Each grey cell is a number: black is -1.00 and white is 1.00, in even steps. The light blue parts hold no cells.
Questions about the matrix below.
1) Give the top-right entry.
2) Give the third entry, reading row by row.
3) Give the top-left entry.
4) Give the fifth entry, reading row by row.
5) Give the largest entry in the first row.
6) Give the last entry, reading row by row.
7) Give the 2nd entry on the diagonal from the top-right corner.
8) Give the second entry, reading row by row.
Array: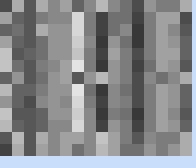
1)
0.35
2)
-0.32
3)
-0.40
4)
0.07
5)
0.44
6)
0.35
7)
0.26
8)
0.35
